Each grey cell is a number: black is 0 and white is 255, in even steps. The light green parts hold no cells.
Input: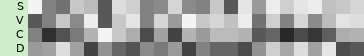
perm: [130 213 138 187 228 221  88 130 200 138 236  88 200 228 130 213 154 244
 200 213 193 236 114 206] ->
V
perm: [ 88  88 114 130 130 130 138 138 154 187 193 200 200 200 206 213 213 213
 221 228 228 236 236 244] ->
V
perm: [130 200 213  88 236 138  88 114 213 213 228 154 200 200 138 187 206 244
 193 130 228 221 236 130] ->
V

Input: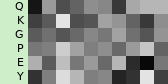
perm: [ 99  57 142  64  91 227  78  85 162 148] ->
K
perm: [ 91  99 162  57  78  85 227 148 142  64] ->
K

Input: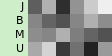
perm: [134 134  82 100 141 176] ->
B
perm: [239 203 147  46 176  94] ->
J
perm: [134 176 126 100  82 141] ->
M

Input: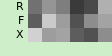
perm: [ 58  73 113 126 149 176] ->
R
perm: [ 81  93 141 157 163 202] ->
F
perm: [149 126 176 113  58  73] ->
R
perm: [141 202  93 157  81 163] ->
F

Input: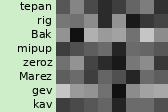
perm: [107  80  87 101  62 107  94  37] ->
mipup
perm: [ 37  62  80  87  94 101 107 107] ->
mipup
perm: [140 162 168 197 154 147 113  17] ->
gev
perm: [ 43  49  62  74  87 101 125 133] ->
tepan
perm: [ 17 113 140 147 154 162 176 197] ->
Bak
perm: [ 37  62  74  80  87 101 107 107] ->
kav
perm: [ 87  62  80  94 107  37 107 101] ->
mipup

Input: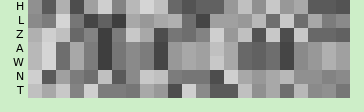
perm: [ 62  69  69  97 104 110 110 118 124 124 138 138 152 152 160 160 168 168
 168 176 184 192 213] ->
A
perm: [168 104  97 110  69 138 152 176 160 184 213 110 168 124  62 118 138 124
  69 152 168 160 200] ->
W
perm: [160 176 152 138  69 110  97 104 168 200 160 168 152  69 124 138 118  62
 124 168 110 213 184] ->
W
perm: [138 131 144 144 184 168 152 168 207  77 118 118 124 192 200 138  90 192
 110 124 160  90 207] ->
N
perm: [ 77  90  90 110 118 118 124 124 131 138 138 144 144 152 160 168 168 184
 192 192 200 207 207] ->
N

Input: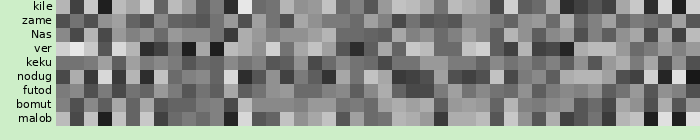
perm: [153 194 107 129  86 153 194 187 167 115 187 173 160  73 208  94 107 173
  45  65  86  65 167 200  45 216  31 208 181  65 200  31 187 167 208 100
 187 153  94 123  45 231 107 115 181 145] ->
kile
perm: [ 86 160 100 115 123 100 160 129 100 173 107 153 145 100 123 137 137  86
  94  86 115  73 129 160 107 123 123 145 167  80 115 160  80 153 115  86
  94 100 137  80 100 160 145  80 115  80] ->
zame

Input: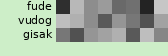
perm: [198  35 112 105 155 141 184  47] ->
fude
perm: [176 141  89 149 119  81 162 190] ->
vudog
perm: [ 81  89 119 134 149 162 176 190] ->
gisak

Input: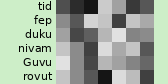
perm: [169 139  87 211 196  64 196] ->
fep
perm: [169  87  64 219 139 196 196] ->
nivam
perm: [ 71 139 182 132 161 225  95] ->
duku
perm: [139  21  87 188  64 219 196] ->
rovut
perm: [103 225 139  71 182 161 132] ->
Guvu
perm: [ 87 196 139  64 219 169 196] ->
nivam

